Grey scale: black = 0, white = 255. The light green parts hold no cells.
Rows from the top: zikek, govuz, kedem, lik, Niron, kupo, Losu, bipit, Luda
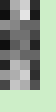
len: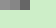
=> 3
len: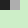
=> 2
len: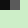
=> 2
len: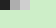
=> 3

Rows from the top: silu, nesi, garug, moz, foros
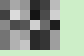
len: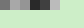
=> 6
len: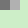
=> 2
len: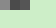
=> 3
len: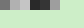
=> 6
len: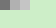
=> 3
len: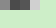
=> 4

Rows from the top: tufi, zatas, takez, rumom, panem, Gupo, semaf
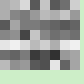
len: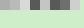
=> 8
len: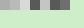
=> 7
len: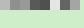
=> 8
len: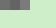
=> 3
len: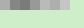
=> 7

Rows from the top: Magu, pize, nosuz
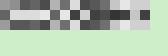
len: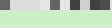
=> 11
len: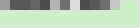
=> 12
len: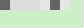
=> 7
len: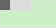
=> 3
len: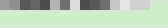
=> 15
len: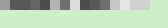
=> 15
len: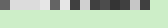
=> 15

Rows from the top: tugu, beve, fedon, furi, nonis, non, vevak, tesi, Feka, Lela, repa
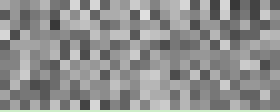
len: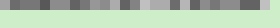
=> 27
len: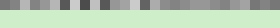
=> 28
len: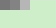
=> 3
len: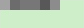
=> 6
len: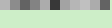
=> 11
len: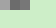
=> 3
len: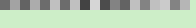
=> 19

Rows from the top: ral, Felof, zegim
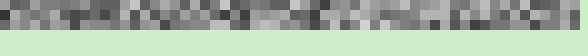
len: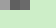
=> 3
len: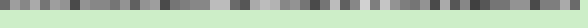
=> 58
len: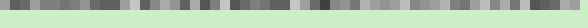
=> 58
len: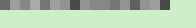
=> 17

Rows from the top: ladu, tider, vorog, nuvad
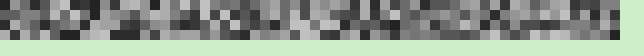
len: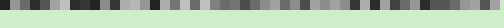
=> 50
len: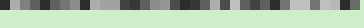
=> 36
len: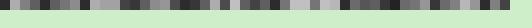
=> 51
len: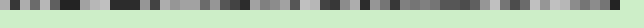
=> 62
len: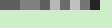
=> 10
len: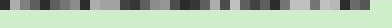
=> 37

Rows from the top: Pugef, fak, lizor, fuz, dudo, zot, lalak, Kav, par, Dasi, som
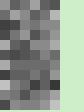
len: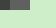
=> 3
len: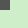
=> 1
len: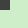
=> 1
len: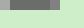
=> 6
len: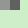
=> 2
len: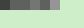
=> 6

